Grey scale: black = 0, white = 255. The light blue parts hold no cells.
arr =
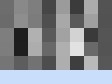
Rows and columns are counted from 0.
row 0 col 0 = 109
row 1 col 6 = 160
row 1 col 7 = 82
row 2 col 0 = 126
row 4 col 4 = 174
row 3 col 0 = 125
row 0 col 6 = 172
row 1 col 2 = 124
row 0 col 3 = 70
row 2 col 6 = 58
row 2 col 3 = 90
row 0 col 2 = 126
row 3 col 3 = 104

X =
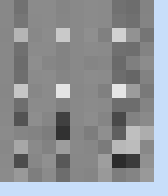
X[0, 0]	136
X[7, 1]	110
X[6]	[135, 198, 135, 139, 228, 136, 138, 128, 229, 156, 121]
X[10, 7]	123
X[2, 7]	128
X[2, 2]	136
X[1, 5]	137
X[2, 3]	140
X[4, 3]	134
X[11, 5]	136
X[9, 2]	131
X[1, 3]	139
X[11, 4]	88
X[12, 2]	126
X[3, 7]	138
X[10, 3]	130
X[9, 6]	125
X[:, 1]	[113, 118, 181, 112, 108, 110, 198, 110, 83, 133, 167, 76, 153]
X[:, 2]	[139, 138, 136, 139, 142, 139, 135, 139, 142, 131, 138, 135, 126]
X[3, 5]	137
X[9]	[139, 133, 131, 125, 49, 135, 125, 143, 95, 191, 173]
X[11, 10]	145
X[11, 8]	44
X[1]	[136, 118, 138, 139, 134, 137, 139, 138, 117, 112, 132]
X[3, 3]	139
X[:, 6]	[139, 139, 143, 139, 133, 140, 138, 139, 141, 125, 135, 136, 133]
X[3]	[136, 112, 139, 139, 131, 137, 139, 138, 112, 110, 131]
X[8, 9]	130
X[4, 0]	136
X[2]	[135, 181, 136, 140, 201, 137, 143, 128, 209, 146, 117]

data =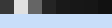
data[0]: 55
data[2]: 101
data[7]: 17

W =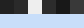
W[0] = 33
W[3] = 44
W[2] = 238
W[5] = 57

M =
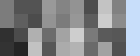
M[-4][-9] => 124
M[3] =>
[51, 36, 194, 87, 171, 179, 106, 162, 80]
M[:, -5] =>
[132, 123, 163, 171]
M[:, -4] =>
[147, 151, 206, 179]
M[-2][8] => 87
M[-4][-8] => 83
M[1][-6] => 147

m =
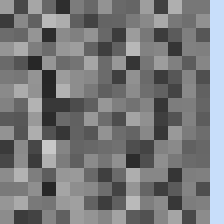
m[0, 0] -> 157
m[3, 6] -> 99
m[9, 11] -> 55
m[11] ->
[71, 141, 59, 176, 124, 95, 139, 118, 144, 44, 79, 143, 121, 107, 104]
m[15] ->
[140, 60, 67, 132, 96, 157, 148, 133, 163, 91, 81, 134, 165, 73, 140]
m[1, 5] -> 95
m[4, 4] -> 107
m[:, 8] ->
[105, 101, 60, 97, 152, 63, 106, 127, 77, 109, 113, 144, 107, 67, 96, 163]
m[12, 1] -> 179
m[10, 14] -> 103
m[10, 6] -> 104
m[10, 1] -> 138
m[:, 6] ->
[104, 67, 147, 99, 166, 136, 121, 95, 152, 86, 104, 139, 105, 137, 98, 148]
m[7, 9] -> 114
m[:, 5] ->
[124, 95, 128, 158, 116, 141, 141, 76, 97, 98, 101, 95, 154, 142, 160, 157]
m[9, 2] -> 174
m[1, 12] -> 120
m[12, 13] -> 126
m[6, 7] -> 95
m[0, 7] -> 147
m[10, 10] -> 68
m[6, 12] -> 68
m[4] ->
[106, 84, 39, 150, 107, 116, 166, 107, 152, 53, 118, 157, 128, 92, 134]
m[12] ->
[140, 179, 126, 93, 151, 154, 105, 63, 107, 174, 135, 135, 53, 126, 128]
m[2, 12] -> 91
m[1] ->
[59, 137, 97, 185, 173, 95, 67, 100, 101, 122, 137, 169, 120, 111, 145]
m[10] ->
[58, 138, 71, 200, 133, 101, 104, 109, 113, 78, 68, 130, 138, 97, 103]
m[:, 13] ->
[119, 111, 127, 129, 92, 133, 138, 126, 130, 123, 97, 107, 126, 132, 125, 73]
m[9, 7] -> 147
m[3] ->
[149, 172, 126, 107, 151, 158, 99, 62, 97, 184, 130, 134, 53, 129, 127]

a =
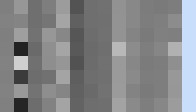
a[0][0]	127
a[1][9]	136
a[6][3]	142
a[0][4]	156
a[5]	[128, 59, 109, 113, 164, 94, 110, 112, 154, 138, 125, 126, 152]
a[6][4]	133
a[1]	[130, 132, 111, 117, 165, 96, 111, 112, 147, 136, 125, 127, 140]
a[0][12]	125
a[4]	[130, 207, 112, 142, 150, 82, 108, 113, 154, 135, 123, 125, 143]
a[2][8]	147
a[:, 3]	[126, 117, 151, 143, 142, 113, 142, 130]
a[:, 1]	[151, 132, 159, 34, 207, 59, 153, 37]
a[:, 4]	[156, 165, 135, 165, 150, 164, 133, 164]
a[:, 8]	[146, 147, 147, 184, 154, 154, 155, 163]
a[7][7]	111
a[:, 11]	[122, 127, 128, 134, 125, 126, 126, 135]
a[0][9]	136
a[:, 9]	[136, 136, 132, 140, 135, 138, 131, 138]
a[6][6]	106

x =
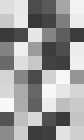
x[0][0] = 222
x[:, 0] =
[222, 200, 58, 131, 105, 212, 216, 248, 84, 138]
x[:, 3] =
[89, 67, 133, 61, 66, 209, 247, 236, 80, 63]
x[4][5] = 239
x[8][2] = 217
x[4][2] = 200
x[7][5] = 202
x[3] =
[131, 238, 155, 61, 78, 237]
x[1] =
[200, 234, 55, 67, 125, 236]
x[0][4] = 166
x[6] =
[216, 170, 103, 247, 229, 212]
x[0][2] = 76
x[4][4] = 62
